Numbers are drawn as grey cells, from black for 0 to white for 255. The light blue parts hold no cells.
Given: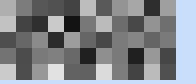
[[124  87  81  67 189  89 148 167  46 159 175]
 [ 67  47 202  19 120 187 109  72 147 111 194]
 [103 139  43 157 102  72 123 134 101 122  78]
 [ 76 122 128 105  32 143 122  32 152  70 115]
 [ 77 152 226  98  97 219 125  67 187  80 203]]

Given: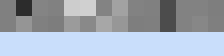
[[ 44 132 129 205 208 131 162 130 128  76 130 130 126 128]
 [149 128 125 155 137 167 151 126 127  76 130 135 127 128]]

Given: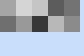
[[213 197  92 115 165]
 [153  56 184 139 111]]

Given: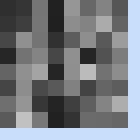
[[ 53 117  33 150 103 131  86  47]
 [ 62 118  32 141 131 171  99  52]
 [144 116  49  93 142  89 156  71]
 [115 132  71 144  37  82 124  38]
 [144 164  37 143 187 114 141 100]
 [141  74  89 129  67 101  93  69]
 [149  55  36  63  95 132 173 111]
 [193 120  33  51 107 106 102  90]]

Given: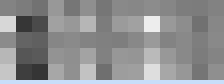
[[124 114 152 118 143 118 137 135 140 134 125 124 130 131]
 [ 54  74 161 152 182 124 155 161 237 153 141 113 135 215]
 [100  96 134 138 131 128 126 136 154 131 137 126 137 139]
 [ 86  90 147 143 163 129 151 149 186 152 137 124 132 183]
 [ 62  53 167 144 194 111 157 159 222 167 151 117 143 198]]

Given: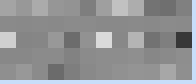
[[152 171 150 147 126 159 193 173 115 111 128 164]
 [137 138 137 139 139 137 137 138 137 139 138 138]
 [133 134 152 108 146 218 136 180 114 127  55 207]
 [136 139 139 130 139 141 141 143 135 138 142 136]
 [152 139 107 126 137 141 145 148 147 167 143 143]]

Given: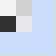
[[209 243]
 [231  49]]

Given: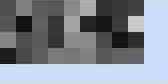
[[128  92  87 136 171  49  57  65  79]
 [ 17  96  54 163  35  23  61 202  85]
 [ 79  89  52 140 138  73  20  46 133]
 [ 73  94 123 118 129  87  99 100  30]]
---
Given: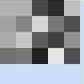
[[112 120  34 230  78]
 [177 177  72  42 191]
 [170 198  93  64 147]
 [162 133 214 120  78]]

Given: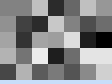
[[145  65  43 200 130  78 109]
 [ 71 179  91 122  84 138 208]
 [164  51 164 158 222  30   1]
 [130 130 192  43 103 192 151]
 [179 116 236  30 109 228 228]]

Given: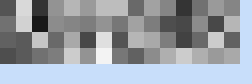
[[113 210  24 140 133 125 147 119 162 125  78  72 140  72 182]
 [ 84 217  52 147 182 154 189 189 105 162 133  52 113 154 133]
 [ 78  90 113 125 204 147 243 119  97 140 175 204 175 154 169]
 [ 97  90 197 105 169  72 223  84 182 169 125  66 105 204  97]]

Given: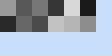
[[ 41 103  75 194 181 141]
 [154  88 119  54 216  26]]

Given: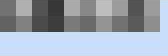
[[ 98 129  75  61 122 106 148 114  90 142]
 [114 176  83  55 170 136 190 156  83 156]]

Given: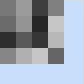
[[107 148  38 198]
 [ 46  89  54 184]
 [120 155  62 128]
 [134 176 198 101]]
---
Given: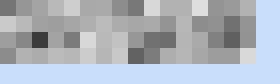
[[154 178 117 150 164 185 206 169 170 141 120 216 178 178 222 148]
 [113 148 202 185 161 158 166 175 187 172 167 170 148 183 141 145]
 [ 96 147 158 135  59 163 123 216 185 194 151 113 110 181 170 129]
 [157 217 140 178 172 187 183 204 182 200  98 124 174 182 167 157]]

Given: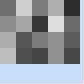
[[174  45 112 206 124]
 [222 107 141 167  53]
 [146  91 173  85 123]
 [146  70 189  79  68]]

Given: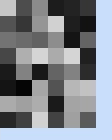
[[ 35  53 198  78 138  29]
 [ 31  18  84  53 149 208]
 [ 19 100 116 106  99 140]
 [213  32  70 174 214 171]
 [130  43  27 130  23 101]
 [183 193  20   4 167  83]
 [164 167 170 159 173  27]
 [160  90  39  64 208  66]]

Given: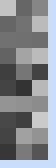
[[102 134 195]
 [114 187 102]
 [112 110 113]
 [164 187  99]
 [118  67  63]
 [ 51 184  68]
 [145 140 148]
 [ 63 202  72]
 [161 147  68]
 [122  85  55]]

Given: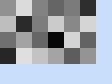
[[123  46 145 219 130 101]
 [136 213 190  42 125 203]
 [212  99 112 163 102   7]
 [ 93 148  38 223 195 164]]

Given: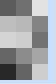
[[113 226  93]
 [183 132 190]
 [206 115 211]
 [139 165 102]
 [101 206  41]]

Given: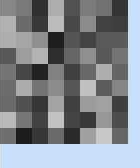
[[114  52 135 122  48 173  82 124]
 [ 66  62 177 107  56 188  73 140]
 [ 90  91 174 165 143  31  85  68]
 [ 88 116  89 157 179  46 102 143]
 [174 101 117  71  34 129  64 104]
 [ 92 133 108 171 116 139  87 192]
 [161  63 106  81  55 163  64 155]
 [151  77 185 119  67 194  68  56]
 [200 102 111  29  55 106  43 160]]

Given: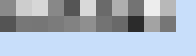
[[237 184 138 205 215 136  85 217 106 175 115]
 [163 118  84 119 118 123 130 143 115 105  43]]

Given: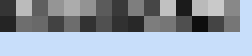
[[201 136  53 187  95 149 172 147  91  57 126  70 193  27 186]
 [ 68 118  36 110 105  66 109  50  80  49  40 125 118  79  14]]
